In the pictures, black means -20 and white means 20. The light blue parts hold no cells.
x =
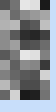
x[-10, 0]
-7
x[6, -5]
5
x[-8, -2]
-6
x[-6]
[2, 5, -8, -7, -3]
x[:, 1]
[-2, -3, 9, -6, 5, -1, -5, -4, 0, 13]
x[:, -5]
[-7, 7, 8, 2, 2, -6, 5, 0, 9, -4]
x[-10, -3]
16
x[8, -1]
-1
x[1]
[7, -3, 2, 4, 6]
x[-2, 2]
-8
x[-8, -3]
-8
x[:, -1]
[-16, 6, 10, -10, -3, 0, -11, 13, -1, -2]

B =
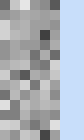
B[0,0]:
-3
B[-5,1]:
9
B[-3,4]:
4
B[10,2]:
10
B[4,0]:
3
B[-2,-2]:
4
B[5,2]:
7
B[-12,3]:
5
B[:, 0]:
[-3, 3, 13, 13, 3, 3, 7, 12, 6, -2, 15, 0, 13, 7]
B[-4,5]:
8
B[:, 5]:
[-6, 6, 3, 5, 7, -3, 13, 11, 5, 2, 8, 2, 15, 5]
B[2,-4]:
8
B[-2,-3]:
-1
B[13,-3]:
9
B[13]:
[7, 3, 11, 9, -9, 5]
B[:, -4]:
[16, 7, 8, 8, 4, 7, 10, -6, 13, 3, 10, 8, 4, 11]
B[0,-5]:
11
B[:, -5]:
[11, 5, 7, 9, 6, 6, 9, 0, 8, 9, 0, 0, 12, 3]
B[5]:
[3, 6, 7, -2, 7, -3]

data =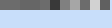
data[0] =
-3
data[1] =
-3
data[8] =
-3
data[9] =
13

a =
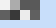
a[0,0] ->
18
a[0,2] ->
-6
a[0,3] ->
-6

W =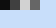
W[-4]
-18
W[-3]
-10
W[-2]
13

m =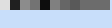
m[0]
15
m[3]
-2
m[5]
0
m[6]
-4

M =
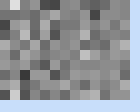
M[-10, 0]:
2
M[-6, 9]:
-1
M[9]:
[-7, 12, -7, 1, -3, 1, -3, 3, 6, 8, -2, 3, 3]
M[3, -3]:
0
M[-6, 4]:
-3
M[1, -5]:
3
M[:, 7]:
[2, 0, -1, 2, 3, 0, 2, 4, 1, 3]
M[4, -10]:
6
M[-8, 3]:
-3
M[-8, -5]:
4
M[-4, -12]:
2
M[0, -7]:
1
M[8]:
[4, 7, -5, -1, 3, 3, 6, 1, -3, 3, 0, 2, 7]
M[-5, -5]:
10
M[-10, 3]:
3
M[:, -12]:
[15, -2, 4, 0, 2, -3, 2, 1, 7, 12]
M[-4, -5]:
1
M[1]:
[-2, -2, -1, -3, 2, 6, 1, 0, 3, -9, 2, 2, 1]
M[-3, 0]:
-3
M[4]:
[7, 2, -1, 6, -3, 3, 1, 3, -3, -1, -3, 4, 8]
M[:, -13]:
[2, -2, -9, -5, 7, 3, 4, -3, 4, -7]
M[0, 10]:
-3
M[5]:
[3, -3, 6, 3, -1, 1, 2, 0, 10, 5, 1, 4, 3]
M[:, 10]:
[-3, 2, 3, 0, -3, 1, 2, 2, 0, -2]
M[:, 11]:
[2, 2, -1, 1, 4, 4, 2, 4, 2, 3]

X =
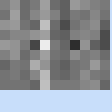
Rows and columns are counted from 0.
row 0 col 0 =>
0
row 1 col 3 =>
1
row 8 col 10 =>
-4
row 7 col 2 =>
-3
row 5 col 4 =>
5
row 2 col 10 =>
-5
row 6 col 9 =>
4
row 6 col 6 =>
-5
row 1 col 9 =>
1
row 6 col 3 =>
7
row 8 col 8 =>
1
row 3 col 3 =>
3
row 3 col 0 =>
-1
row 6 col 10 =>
-1
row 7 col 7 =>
-2
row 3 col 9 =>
0
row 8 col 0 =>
-2
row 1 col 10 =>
-2
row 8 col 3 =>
-4
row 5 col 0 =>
0
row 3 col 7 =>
0
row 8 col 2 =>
-2
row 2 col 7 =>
-2
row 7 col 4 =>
9
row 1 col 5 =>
0
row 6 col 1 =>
-1
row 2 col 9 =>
2
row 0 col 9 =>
0

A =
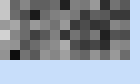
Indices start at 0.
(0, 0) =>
11
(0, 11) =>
-2
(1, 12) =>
-11
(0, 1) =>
-4
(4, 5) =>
2
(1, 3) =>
-16
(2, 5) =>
-2
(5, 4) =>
3
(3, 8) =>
-7
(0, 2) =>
1
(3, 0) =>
13
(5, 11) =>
4
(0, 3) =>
-5
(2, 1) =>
6
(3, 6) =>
-12
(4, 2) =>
-7
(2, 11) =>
1
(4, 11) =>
2
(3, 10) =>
-15
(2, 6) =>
4
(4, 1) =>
3
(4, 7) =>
-8
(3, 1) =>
1
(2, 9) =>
-12

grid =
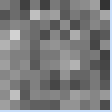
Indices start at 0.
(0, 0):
0
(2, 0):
-2
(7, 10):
-8
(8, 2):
-5
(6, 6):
5
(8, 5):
-9
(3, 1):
13
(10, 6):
3
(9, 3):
1
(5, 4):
-1
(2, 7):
-8
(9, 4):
0
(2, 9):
1
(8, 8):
-5
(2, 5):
-7
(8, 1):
-1
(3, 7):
7
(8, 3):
0
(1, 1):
-3
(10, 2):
-3
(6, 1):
0
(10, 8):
-2
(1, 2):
-6
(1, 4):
3
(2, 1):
1
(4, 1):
4
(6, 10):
-9
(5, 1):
0
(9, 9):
1
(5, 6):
4
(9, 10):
4
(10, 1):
1

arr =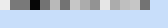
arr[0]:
17
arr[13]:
11
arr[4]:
-2
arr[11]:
7
